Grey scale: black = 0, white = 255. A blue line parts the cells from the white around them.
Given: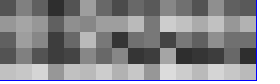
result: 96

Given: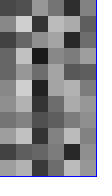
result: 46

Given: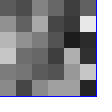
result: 62

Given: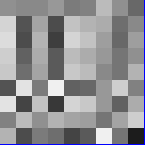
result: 144

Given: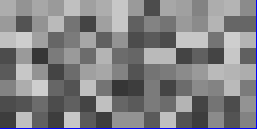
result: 180

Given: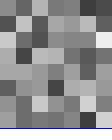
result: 62

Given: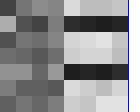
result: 189
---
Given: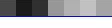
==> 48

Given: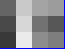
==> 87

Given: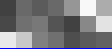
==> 128

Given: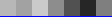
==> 202

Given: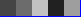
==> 69

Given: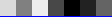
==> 238

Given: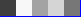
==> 62
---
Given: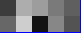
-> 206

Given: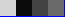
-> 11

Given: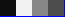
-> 242

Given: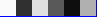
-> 48

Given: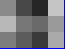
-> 92

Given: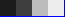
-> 62
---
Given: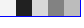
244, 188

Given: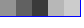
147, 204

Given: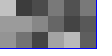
194, 94

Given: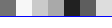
114, 221

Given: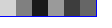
212, 102

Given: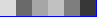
220, 55

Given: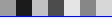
156, 215

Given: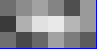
111, 92
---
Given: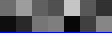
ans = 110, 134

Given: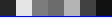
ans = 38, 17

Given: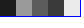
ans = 28, 234

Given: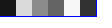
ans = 22, 50

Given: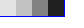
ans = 227, 32

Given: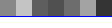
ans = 136, 51

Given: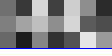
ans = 112, 154

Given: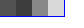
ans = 82, 217

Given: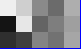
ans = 239, 166

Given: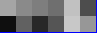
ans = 165, 151
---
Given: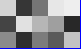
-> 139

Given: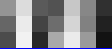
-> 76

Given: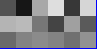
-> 106

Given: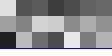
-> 32

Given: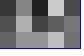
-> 99

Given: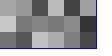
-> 114

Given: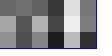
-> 145

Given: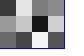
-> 105

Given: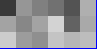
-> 204

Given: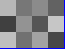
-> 191
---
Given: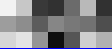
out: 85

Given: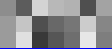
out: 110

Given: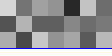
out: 166

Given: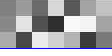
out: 179

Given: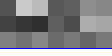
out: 120

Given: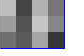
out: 90

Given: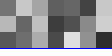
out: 223

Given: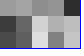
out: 222

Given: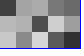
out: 214
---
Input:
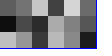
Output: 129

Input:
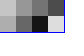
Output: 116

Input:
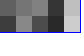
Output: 53

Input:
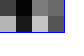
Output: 124

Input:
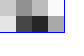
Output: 188

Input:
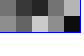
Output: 114

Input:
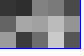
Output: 187
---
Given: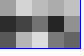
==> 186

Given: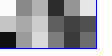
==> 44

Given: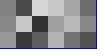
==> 200

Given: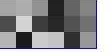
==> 33

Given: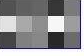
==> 101

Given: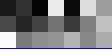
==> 11
